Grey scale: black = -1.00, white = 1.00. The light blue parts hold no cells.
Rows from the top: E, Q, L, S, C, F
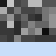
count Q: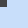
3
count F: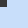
4
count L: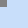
0
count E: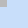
2
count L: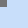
1

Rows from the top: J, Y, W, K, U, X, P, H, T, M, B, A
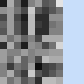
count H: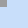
4
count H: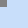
3

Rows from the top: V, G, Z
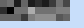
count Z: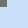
0
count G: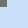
5
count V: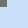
2
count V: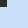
1
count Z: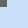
4

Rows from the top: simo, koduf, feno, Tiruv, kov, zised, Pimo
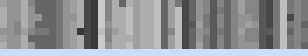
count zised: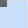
7
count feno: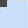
4
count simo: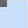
7

